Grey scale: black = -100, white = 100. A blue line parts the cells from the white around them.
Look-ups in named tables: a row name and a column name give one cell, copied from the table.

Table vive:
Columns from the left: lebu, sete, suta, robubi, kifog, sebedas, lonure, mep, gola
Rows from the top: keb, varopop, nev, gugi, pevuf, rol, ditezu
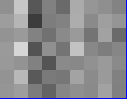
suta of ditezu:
-3
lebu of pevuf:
20
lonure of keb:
18
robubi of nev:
-11
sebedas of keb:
34
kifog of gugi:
-9
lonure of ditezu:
8
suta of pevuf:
1
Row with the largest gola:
varopop

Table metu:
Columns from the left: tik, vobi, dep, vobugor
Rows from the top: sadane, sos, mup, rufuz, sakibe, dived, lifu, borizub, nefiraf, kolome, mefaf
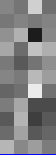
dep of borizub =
-41
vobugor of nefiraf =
-30
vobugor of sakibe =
12
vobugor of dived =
23
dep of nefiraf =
-51
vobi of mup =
39
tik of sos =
-7
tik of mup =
14
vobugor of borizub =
-41
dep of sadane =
63

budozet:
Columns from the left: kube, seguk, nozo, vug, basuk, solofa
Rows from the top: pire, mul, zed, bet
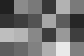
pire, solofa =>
-4
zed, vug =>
-53
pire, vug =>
-57
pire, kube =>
-74
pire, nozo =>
-5
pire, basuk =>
40
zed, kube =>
49
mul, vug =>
30
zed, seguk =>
42
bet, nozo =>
1
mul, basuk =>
-28
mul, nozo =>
-36
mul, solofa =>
-70
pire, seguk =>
9
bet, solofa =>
0
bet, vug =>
37
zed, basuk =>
20
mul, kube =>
-60
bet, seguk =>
-18
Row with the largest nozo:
zed

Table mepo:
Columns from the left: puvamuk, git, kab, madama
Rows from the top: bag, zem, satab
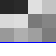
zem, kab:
-5
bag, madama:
53
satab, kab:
25
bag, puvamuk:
-70
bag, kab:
76
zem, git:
73
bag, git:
-67
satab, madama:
-3
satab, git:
37
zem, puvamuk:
70
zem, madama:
4
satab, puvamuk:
20

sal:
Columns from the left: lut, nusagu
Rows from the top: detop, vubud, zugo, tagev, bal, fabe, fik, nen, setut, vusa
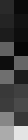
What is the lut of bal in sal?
-90
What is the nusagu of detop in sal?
-92
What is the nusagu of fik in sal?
-50
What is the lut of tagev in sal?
-23
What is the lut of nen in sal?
-53
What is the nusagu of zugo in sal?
-89
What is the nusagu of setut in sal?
-57
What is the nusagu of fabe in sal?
-78
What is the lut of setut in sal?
5
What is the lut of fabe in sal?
-13
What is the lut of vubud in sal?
-72
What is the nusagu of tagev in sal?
-95
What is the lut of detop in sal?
-67
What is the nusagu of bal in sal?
-20
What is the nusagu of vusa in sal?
79
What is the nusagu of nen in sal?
-42
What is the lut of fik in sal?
-55
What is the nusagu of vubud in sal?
-86

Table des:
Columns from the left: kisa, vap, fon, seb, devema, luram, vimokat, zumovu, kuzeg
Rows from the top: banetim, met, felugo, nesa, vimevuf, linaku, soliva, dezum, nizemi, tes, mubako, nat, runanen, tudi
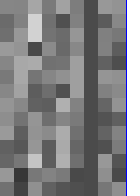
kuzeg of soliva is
8
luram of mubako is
-20
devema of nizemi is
4
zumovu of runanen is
12
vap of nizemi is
-10
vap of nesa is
16
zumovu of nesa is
1
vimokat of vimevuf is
-41
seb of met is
-12
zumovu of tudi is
-7
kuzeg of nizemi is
-25
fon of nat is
54
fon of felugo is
65
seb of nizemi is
-14
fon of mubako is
18
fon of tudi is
13
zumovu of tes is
-22
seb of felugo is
-10

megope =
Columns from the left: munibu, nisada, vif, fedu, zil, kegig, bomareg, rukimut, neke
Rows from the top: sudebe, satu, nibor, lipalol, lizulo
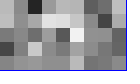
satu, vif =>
32
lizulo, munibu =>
4
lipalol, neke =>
-21
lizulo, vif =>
19
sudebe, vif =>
-72
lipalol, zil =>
-4
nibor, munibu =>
-4
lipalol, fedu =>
9
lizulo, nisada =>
15
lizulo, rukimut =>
-5
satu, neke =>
34
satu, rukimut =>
-47
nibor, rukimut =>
13
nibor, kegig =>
90
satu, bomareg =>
8
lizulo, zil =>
12
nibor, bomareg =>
14
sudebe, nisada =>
8

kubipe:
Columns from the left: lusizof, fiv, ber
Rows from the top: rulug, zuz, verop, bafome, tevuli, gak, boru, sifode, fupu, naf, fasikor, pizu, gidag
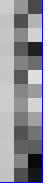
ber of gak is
74
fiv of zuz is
-37
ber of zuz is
41
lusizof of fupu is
55
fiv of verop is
7
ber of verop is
64
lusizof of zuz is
52
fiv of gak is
-32
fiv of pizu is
4
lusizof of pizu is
55
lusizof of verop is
55
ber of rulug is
-43
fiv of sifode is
15
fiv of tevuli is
3
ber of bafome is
-75
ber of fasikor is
-27
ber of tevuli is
-15
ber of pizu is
-93
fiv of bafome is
-30

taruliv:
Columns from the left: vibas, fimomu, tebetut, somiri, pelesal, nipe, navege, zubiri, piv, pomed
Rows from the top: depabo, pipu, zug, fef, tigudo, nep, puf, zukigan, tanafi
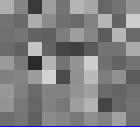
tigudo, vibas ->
21
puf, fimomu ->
0
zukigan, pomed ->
-10
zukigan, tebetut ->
-20
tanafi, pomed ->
-13
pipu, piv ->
-22
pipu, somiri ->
9
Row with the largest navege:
tigudo

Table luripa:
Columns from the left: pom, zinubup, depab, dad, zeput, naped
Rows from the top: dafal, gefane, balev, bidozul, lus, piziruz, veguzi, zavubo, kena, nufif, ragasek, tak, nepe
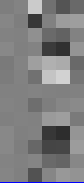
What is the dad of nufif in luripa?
-57
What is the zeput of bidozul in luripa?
-62
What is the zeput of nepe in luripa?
19
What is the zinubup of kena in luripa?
2
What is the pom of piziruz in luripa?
-3
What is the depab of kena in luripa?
1
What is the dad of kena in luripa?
21
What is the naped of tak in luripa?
6
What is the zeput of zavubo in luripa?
5
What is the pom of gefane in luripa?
5
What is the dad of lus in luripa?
38
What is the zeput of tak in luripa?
-21
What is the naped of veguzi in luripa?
1
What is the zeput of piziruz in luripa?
65
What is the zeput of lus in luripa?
34
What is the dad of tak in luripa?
-17

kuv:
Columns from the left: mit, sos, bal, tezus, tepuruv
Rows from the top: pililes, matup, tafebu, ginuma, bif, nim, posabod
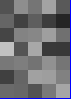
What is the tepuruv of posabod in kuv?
30
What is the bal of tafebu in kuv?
6
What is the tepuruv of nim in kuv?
1
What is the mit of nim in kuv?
-50
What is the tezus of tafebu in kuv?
25
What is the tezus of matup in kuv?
-52
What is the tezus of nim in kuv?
24
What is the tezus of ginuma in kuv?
-55
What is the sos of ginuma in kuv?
-34
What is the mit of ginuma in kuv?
51

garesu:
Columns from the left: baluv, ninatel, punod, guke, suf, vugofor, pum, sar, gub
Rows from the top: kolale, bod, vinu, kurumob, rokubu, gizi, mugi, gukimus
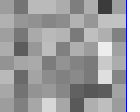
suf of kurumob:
0
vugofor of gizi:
8
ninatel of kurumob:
-28
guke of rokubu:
-3
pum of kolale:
36
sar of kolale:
-54
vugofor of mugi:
-24

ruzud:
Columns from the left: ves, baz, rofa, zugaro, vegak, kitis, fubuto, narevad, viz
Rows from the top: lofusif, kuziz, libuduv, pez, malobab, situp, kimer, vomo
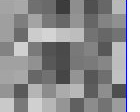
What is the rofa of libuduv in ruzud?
60
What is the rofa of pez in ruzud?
-4
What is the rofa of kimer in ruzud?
42
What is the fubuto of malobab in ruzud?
-4
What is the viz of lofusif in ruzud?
44
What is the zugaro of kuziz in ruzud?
-6
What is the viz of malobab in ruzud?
48
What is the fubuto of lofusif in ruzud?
-37
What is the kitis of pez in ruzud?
-5
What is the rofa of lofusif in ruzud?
-12
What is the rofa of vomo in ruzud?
63
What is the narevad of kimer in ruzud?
11
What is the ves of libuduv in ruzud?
25
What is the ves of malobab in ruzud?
26
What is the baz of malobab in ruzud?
26

